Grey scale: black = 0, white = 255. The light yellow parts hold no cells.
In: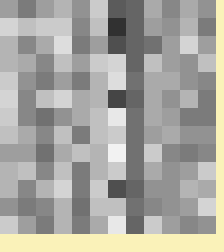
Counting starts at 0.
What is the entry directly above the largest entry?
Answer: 203
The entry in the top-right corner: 146
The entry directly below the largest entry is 203
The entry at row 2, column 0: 180
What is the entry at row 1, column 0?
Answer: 212
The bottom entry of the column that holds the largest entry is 232
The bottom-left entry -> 203
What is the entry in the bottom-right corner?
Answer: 146
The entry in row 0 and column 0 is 158
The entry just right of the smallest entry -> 101
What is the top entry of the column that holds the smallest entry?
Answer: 91
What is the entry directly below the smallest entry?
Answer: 79
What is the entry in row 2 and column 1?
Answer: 135
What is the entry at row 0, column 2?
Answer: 158
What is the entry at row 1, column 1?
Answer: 192
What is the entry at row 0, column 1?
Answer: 123
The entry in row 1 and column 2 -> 203
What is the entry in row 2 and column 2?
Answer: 170
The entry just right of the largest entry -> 113
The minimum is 49

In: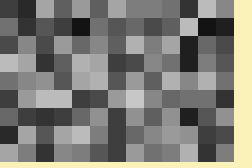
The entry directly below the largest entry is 145
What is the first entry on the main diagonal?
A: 62
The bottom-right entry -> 125
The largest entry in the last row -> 177
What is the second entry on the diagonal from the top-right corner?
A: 19
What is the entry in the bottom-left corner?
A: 165
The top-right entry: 135
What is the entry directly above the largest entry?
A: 154
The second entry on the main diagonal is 51
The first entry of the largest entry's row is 62
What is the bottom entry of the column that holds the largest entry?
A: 154
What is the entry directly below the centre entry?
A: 154
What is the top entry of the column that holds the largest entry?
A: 125
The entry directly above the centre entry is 62
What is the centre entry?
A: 86
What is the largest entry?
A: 199
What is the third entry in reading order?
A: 165
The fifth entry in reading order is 154
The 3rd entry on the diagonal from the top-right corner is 31
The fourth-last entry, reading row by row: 125
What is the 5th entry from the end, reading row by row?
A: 113
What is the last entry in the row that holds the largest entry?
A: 51
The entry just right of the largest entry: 135
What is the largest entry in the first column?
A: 187

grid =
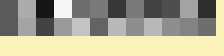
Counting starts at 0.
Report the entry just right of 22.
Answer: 247
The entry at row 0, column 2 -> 22
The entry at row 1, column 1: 163
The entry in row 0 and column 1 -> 172
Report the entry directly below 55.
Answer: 184
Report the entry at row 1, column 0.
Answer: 90
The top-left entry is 90

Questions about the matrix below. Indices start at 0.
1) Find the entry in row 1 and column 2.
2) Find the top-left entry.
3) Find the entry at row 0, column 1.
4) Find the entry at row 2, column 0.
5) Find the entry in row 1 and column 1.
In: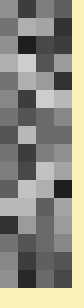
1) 164
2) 144
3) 61
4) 144
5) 175

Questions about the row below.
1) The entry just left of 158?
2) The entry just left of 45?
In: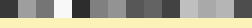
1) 56
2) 248

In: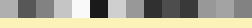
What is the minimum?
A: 26
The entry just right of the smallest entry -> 207
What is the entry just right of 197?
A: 249
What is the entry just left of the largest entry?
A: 197

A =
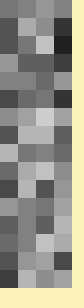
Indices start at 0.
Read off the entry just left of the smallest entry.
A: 193
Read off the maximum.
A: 205
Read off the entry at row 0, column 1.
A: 129
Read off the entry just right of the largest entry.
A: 161
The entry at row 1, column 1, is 171
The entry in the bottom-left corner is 62
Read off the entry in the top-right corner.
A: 129
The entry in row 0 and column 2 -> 150
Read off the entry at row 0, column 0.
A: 118
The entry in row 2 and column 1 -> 118
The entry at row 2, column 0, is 83
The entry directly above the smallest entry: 52

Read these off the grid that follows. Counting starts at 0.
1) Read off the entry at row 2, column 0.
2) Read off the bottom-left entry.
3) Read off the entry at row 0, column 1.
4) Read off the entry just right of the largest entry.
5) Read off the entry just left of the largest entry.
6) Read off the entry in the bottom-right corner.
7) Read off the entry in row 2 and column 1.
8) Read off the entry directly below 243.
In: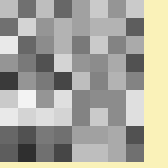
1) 233
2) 93
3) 112
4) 149
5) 202
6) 112
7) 103
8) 212

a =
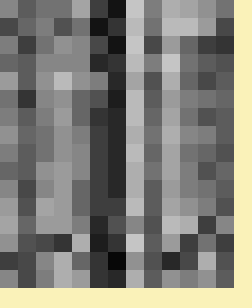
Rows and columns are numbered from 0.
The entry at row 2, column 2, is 114
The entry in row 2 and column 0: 125
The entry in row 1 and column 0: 72
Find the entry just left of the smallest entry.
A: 52
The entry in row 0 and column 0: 134
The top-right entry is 114
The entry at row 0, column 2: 114
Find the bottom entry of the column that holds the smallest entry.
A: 40
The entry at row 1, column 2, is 125
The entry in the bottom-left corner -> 134
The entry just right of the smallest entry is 145
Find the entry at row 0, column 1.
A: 92
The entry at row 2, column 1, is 62
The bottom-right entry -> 92

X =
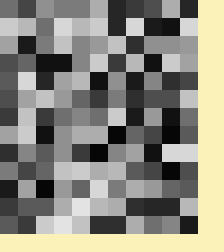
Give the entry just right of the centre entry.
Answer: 203
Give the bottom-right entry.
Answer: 26
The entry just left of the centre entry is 133
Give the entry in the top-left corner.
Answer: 111
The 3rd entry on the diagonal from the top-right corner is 144
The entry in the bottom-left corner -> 90
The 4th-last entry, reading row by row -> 173
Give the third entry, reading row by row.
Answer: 144
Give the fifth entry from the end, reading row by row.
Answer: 47
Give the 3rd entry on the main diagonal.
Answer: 123
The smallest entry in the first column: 26
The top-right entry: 38
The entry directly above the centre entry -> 58
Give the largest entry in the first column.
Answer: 203

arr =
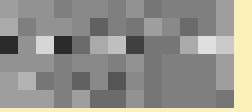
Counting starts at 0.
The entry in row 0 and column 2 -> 146
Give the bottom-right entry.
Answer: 118
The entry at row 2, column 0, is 43
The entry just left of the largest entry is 170
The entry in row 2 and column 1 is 146
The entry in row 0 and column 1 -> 146
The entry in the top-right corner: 158
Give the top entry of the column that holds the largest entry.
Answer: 127
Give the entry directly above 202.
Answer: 158
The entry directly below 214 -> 146
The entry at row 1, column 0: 170
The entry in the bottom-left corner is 158
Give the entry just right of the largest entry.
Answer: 202
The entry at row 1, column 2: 146
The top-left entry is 158
